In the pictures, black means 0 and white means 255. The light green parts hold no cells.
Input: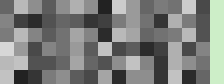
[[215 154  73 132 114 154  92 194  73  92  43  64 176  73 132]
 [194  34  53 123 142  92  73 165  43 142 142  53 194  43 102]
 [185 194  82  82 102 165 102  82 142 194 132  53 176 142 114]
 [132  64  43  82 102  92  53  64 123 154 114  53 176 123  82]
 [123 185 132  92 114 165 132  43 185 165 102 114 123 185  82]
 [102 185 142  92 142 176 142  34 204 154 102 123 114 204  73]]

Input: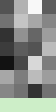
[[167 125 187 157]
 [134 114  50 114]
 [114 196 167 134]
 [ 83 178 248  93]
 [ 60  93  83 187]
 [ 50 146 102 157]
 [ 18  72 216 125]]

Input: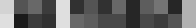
[[223  27  60  49 223 104  93  72  72  38  72  60  84 177]
 [211  84 104  60 223  49  84  49 104  38  93 116  38 177]]

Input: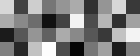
[[215  66 206 118 149 171  48 149 215  57]
 [171 137 109  17  66 243  76 182  48 161]
 [128  39 194 253  76   6 118 161  27 128]
 [ 27  87 149  97 171 137  87  57 194 243]]

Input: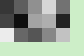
[[236 103  85 135 194]
 [ 67  14 163 174  34]
 [ 55  94 144 214 114]]

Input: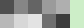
[[184 215 227 111  60]
 [ 79 134 100 155 175]]

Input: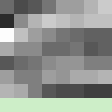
[[253 192 158 139 117 107  97  97]
 [180 170 127  87  75  75  63  63]
 [170 139 139 107 107 117  87  97]
 [158 127 127 158 149 170 170 180]
 [107  75  87 117 158 158 180 203]
 [ 87 107 117 139 149 149 127 127]
 [ 43 139 180 203 192 180 192 192]]

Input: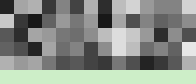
[[200  56  24  98 153 119 153  24 165  79 131  98 110 141]
 [177 153 165 119  79  88  67  56 119  79  35  56  88 177]
 [ 98  79  35 165 110 131  67 141 221 189 110 131  98 231]
 [ 88  45 165 153 119 110 141 189 221 200 153  45 141  79]
 [ 35 165 177  56 131  67 177  45 189 211 153 131 131 211]]
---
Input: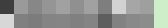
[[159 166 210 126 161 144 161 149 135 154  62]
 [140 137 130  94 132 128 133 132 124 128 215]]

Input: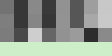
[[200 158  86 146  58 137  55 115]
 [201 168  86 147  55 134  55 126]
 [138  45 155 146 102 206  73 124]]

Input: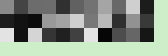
[[ 28 207 104 165 115  97  48 109 108  68 138]
 [ 57 146  47 185 120 207 163 153  12  18  29]
 [ 22 102  77   6 228  65  32  53 213  17 227]]

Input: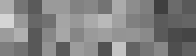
[[ 89 107  63 127 141 171 115 135 130 154 154  90 117 173]
 [101  97  91 120 128 161 185 170 152 165 113 103 153 213]
 [ 69  74  90 138 149 148 159 154 134 167 135  88 176 156]
 [ 97  79 136 118  99 195  81 147 156  89 147  88 114 126]]

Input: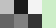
[[243  27 193]
 [ 52 129 101]]

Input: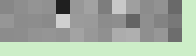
[[105 146 140 159 200 125 162 152  31 145 148 142 135]
 [120 131 143 100 142 140 154 155 207 138 141 140 150]
 [109 151 143 175 172 144 152 163 146 149 147 141 140]]

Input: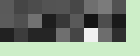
[[ 82 123 111  71  84  83  76  69  90]
 [ 26  77  20  89  56  30 114  80  91]
 [ 46 109 240  69 111  37  37  60  33]]

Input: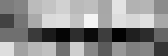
[[139 181 178 227 167 190 186 209 196 187 132 124]
 [168 224 214 221 168 244 195 221 218 170 117  66]
 [101  44  31   2  61  10  45   5  26  58 111 111]
 [ 53 133 128 152  91 135 206 112 192 183 162 222]]
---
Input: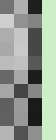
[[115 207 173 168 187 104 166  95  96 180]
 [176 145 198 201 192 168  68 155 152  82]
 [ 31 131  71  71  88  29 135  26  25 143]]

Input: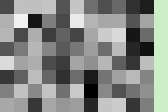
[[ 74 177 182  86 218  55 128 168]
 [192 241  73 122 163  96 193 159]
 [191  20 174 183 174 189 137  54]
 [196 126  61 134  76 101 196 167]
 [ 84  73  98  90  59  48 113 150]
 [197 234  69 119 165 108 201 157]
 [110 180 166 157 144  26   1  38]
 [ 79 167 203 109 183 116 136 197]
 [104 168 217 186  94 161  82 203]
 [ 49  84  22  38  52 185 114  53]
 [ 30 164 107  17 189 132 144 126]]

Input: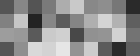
[[ 85 129 157  85]
 [135 198 153 143]
 [ 84  35  90 217]
 [122 135 202 211]
 [173  91 208 230]
 [201 133  72 147]
 [136 175 145 204]
 [142 212 148  91]
 [119 178 210  42]
 [ 42  95 115  94]]

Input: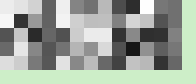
[[236 246  83 105 221]
 [227  51 198 230 205]
 [210 153  42 135 121]
 [ 97  98 102  85  87]
 [239 243  81 115 226]
 [132 207 204 181 136]
 [113 190 235 145 187]
 [185 191 235 217 104]
 [ 77 129  51  81  66]
 [ 45 213 137  22 194]
 [254 194  47 145 184]
 [119  83  49  95  51]
 [112 112 129 119 103]]

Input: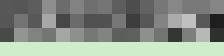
[[ 87  86  73]
 [ 86 115 148]
 [ 93  88 130]
 [142 167 117]
 [108  70 165]
 [130 107 143]
 [111  80 119]
 [117  81 131]
 [ 94 119  94]
 [ 77  61  95]
 [ 98  87 143]
 [119 131 115]
 [135 171  53]
 [121 192 126]
 [121  88 184]
 [134  30  47]]

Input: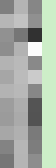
[[127 182 145 141 179 166 179 157 155 167 131 118]
 [180 194 118 178 185 187 184 173 170 176 182 181]
 [134 144  49 252 137 203 135  84  83 122 125 141]]
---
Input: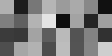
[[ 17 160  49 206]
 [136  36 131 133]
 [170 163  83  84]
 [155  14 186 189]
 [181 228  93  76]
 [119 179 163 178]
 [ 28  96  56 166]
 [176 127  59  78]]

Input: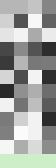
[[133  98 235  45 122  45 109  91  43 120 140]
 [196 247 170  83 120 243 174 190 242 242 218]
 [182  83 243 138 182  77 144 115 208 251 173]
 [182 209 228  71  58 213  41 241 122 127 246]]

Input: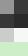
[[ 58  43 247]
 [150  55 204]]

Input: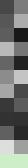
[[124 172  25 118  34 196  72  91  49  40 159]
 [ 72  87  93 185 101 140 166  56  50  96 222]]

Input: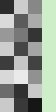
[[135 171  52 165  66 145 201  22]
 [205  91 120  69 198 234  48  57]
 [ 44 218 152 205  60 216 107 202]]

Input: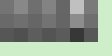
[[122 111  87]
 [192 141  55]
 [102 101  91]
 [131 115  84]
 [111 102  93]
 [136 111  80]
 [116 105  86]]

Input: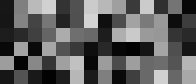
[[  7  61  41  20 181 168]
 [116  13  52  79  84 103]
 [ 48 153 151 165 109 208]
 [203 122 154  20 105 105]
 [ 58 163 202   1 158  63]
 [159  77 175   6  76   9]
 [184  15  29  40 156 127]
 [203 212 105  14   7  26]
 [ 81  80 111  57 193 183]
 [ 51  34 172  83 160  29]
 [209 119 101 166  53   2]
 [186  68  64   9 136  25]
 [128 132  41 163   3  83]
 [ 23  22  29   8 157  22]]
